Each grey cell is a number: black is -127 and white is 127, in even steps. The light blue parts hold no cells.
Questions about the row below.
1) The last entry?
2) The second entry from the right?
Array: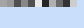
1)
77
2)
-76

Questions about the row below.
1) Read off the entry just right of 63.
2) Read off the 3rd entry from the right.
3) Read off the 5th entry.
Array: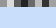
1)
-76
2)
63
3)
-21
